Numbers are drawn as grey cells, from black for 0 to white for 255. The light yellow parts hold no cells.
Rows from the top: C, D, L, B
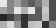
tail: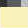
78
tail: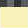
92  189  78
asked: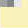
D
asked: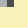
C
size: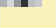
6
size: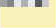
7

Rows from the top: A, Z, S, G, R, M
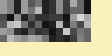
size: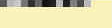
13
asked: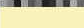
A
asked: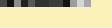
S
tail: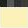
19  49  200  74  116  102

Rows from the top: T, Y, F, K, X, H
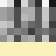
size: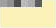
6
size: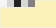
5

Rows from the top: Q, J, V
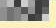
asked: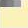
V
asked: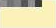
J
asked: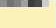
V
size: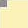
1
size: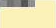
5
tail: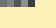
100
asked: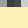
V

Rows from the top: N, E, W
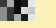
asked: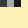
W
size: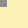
1

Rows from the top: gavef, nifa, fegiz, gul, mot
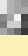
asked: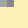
mot
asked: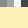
fegiz
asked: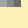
mot
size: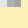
3

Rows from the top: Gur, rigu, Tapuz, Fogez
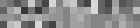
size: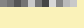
11
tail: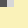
100  69  160  132  160  160  147  132  132  160  132  174  147  132
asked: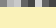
Gur
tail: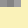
174  147  132  132  132  147  160  132  116
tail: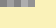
132
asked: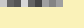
Fogez

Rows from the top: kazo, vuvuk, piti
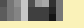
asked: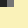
vuvuk
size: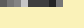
9
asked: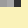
kazo
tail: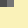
144  198  79  156  168  49  118
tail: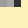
118
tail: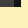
118
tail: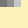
79  156  168  49  118

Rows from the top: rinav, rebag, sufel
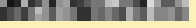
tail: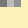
92  160  146  119  50  50  119  104  133  104  77  174  119  92  188  133  133  146  104  133
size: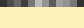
12

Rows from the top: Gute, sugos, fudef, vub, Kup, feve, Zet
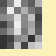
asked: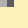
Kup
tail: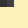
137  150  51  162
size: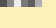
6
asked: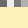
sugos
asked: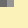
Kup
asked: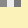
Gute

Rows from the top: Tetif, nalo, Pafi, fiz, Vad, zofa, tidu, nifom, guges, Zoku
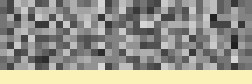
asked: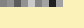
tidu
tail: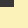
189  69  202  81  131  202  131  189  56  105  93  146  81  214  202  105  146  174  174  162  202  146  189  69  69  69  189  56  146
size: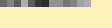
13
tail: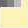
146  146  69  81  81  202  174  105  131  146  93  146  202  131  162  32  162  131

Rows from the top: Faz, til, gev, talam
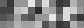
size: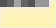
7
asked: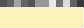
gev
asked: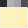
til
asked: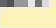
gev
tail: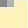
163  163  190  82  126  55  67  178  138
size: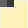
2
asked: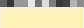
Faz

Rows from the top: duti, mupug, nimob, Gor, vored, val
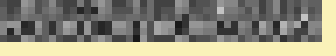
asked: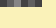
mupug
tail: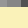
108  108  66  96  134  66  96  82  108  96  96
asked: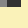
vored
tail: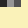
165  150  150  24  50  150  150  134  134  38  121  50  134  121  50  165  121  38  180  134  165  50  134  134
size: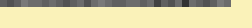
33
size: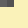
2
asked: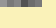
val

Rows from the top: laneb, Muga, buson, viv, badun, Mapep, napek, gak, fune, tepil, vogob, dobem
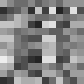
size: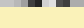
12
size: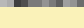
12
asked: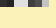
fune
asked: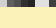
fune

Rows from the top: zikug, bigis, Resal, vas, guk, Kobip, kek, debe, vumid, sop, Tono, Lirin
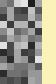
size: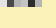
6
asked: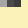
bigis
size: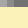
4

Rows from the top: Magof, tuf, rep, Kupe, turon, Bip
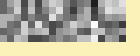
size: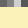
4
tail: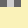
223  117  73  87  146  207  176  161  252  102  87  102  60
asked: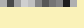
Magof
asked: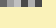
Magof

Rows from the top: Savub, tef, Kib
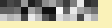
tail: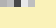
85  45  221  191  206  72  221  178
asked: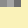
Savub
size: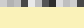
12
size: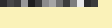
14

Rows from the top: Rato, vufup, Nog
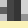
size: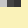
3
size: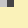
2
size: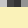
4

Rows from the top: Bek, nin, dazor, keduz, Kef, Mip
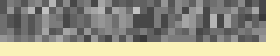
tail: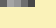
181  71  165  111  85  71  97  57
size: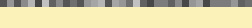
36
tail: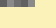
71  85  111  111  85  97  124  111  138  138
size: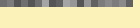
19
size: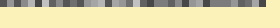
38
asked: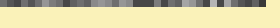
dazor

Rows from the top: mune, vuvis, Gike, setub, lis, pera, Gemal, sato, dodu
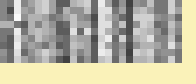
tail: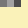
178  192  162  119  119  208  162
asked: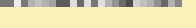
lis
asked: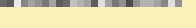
Gemal
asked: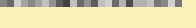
dodu

